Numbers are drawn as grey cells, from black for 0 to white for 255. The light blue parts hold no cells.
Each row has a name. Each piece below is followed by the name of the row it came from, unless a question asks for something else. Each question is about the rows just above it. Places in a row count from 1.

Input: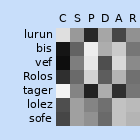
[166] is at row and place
lurun, 4
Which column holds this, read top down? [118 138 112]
R
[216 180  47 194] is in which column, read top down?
A
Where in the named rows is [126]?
vef, 2
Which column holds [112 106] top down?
D
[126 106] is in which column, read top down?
S
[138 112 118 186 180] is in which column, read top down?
R

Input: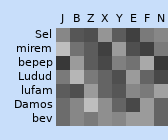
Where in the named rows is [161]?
lufam, 8
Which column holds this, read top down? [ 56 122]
J
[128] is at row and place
bepep, 5
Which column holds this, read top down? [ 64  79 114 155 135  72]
E
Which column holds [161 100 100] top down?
N
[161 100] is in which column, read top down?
N

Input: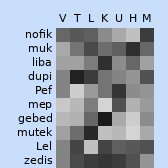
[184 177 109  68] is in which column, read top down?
T
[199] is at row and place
mep, 1
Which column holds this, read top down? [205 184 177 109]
T
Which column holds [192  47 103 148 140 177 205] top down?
H

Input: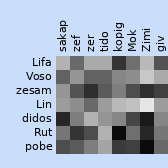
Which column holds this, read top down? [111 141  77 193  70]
Mok
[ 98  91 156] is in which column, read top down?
tido
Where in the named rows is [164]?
pobe, 4

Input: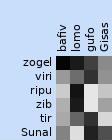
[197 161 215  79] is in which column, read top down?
Gisas
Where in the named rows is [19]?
ripu, 2
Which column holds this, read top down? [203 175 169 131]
bafiv
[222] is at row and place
Sunal, 2
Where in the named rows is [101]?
tir, 2
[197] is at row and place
ripu, 4
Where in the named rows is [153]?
viri, 1

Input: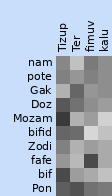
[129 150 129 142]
pote
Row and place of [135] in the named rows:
nam, 1
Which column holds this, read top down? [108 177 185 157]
Ter
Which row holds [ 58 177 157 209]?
Mozam
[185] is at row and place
fafe, 2
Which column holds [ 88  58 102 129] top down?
Tizup
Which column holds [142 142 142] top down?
kalu

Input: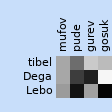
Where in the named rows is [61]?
Dega, 2
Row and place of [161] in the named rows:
Lebo, 3

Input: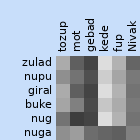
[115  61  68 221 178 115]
nug
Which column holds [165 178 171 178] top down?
fup
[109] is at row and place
nuga, 3
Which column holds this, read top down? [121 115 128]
Nivak
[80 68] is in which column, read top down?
gebad

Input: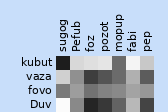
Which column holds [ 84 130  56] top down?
pozot
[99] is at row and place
Duv, 5
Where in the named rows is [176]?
vaza, 6

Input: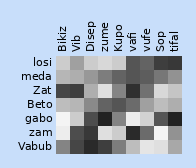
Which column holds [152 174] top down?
Disep
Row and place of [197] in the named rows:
Zat, 9
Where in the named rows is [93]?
meda, 7

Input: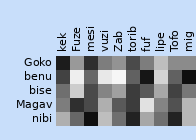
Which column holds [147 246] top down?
Zab
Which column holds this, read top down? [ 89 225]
fuf
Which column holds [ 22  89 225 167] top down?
fuf
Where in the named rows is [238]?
benu, 2

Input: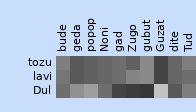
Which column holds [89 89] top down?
geda
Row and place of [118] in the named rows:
lavi, 1

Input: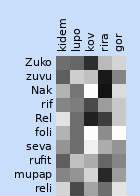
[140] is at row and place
foli, 4
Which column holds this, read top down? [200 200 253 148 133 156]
gor
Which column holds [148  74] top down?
lupo
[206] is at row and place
zuvu, 2
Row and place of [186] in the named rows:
Zuko, 4
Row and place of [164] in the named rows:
reli, 3
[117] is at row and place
Nak, 2

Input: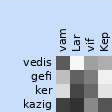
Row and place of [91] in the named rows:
vedis, 1
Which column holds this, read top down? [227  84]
Kep
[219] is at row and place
ker, 1
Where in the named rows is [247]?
vedis, 2

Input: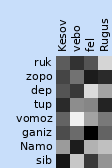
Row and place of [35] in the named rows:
tup, 4
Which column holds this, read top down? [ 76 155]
Kesov
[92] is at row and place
ruk, 1
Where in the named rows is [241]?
vomoz, 2
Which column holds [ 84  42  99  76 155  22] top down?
Kesov
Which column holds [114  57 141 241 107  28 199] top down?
vebo
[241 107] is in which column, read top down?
vebo

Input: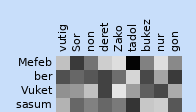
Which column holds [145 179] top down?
vutig
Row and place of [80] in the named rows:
ber, 1
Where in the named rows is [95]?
Vuket, 7
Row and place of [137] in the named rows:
Mefeb, 9
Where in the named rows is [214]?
ber, 6
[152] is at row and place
Vuket, 2

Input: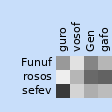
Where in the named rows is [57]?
sefev, 1
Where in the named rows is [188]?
sefev, 4

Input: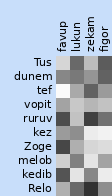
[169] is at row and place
tef, 2
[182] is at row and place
vopit, 3

